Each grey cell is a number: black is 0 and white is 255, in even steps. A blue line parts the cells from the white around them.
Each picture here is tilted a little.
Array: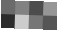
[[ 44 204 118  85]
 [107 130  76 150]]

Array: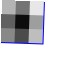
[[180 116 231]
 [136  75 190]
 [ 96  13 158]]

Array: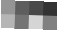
[[181 116 213 128]
 [149  94  73  51]]

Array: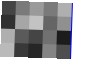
[[ 48 166 195 101 144]
 [ 69 122 154 122 175]
 [175  90  69 113  28]
 [186  57  38 132  78]]

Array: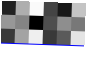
[[ 34 174 250  68  24 196]
 [ 57 163 239  57  90 228]
 [151 132   0  78 142 120]]

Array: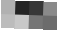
[[188 200 117 108]
 [177  36  55 138]]
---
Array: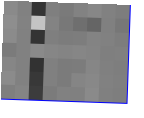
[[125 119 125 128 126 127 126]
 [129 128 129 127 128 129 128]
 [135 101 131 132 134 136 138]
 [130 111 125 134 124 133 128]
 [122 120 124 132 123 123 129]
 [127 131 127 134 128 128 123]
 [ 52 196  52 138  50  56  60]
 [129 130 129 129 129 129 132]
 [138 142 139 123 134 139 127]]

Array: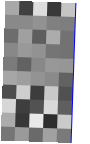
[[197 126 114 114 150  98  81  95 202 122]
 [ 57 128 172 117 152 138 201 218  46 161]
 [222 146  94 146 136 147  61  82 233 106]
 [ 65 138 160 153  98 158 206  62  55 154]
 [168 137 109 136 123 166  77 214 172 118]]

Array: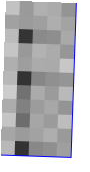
[[148 163 169 150 199 149 185 148 189 154 159]
 [171 174 142 171 170 144 155 167 155 174 143]
 [176 159 138 178 171 134 171 156 166 162 136]
 [154 155  52 153 158  51 113 129 109 155  51]
 [194 161 187 197 175 183 204 172 197 166 184]]

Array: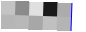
[[172 180]
 [ 26 192]
 [224 167]
 [139 184]
 [195 182]]

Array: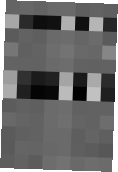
[[ 95  37  91 134  98  43  31  98 109  95  87 107]
 [ 98 181 107 103  97 170 193  98  98 100  92 109]
 [ 95  16 101 105  98  26   1  97 100  94  95 105]
 [106 176 108 115 109 165 187 109 111 106 106 114]
 [105  17 106 109 106  33   8 107 107 106 104 109]
 [ 99  14  95  99  98  27   5  95  98  98 100  92]
 [103  42  98  96  98  49  32  97 100  96 101  98]
 [100 167  91 118  99 157 172  92 105  91  90  93]]

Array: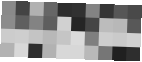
[[ 73  88 209  46]
 [ 86 184 202  32]
 [ 53 188 206 118]
 [131  69 127 185]
 [ 49  37 219 215]
 [ 45 209 197 216]
 [102  94 184 178]
 [177 131 196  46]
 [ 68  95 206 216]
 [138 140 204 178]]

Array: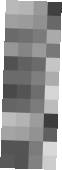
[[ 65 104 170 120 197 172 213 188  61  95 216 204]
 [152 144 123 154 107 127 110 124 156 146 123 129]
 [180 155 112 133  97 107  84 105 179 160  84  83]
 [185 159 106 150  81 107  73 101 189 164  84  89]]

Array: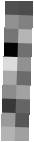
[[ 76 129 181 112 145 107 162 101  87 160]
 [ 80 145 117   4 220 169 140  56 154 179]]
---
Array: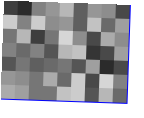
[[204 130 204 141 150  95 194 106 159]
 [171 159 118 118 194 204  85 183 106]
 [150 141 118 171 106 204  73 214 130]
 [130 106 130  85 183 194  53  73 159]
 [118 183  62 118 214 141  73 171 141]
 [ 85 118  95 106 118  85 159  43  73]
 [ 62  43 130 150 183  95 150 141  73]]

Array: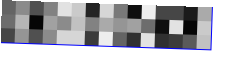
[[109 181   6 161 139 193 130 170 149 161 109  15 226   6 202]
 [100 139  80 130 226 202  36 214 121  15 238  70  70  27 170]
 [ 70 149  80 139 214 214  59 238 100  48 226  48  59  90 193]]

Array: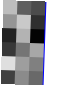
[[223 158 128]
 [189  95  76]
 [149 201  47]
 [ 65 139 105]
 [ 56 117 167]
 [ 35 179   3]]

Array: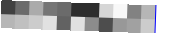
[[182 192 204 225  98 225 140  77 152 161 204]
 [ 65 107 171 118 107  45  45 214 248 130 182]]

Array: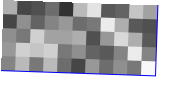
[[174  70  80 109  50 186 227  89  99 197 162]
 [152 208 197 208 120 143  99  89 132 236 132]
 [143 120 208 162 162 174  80 152 217 174  89]
 [132 186 120 186 109  70 152 109 143 120 248]
 [ 70 143  99 132 152 109 120 236 174  89  80]]

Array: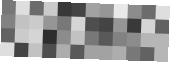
[[222  68 194  78 173  89 162 162 173 120  98 182]
 [130 194 203 150 120 213  78  68 150  57 213  98]
 [120 222 108 203  57  68 162 150 233 140 108 222]
 [ 98 203 213  46 140 194 120  89 130 140 182 182]]

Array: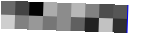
[[206 129 152 118 140  96  34 194  46]
 [106  67   4 172 140 183 129  77  86]]
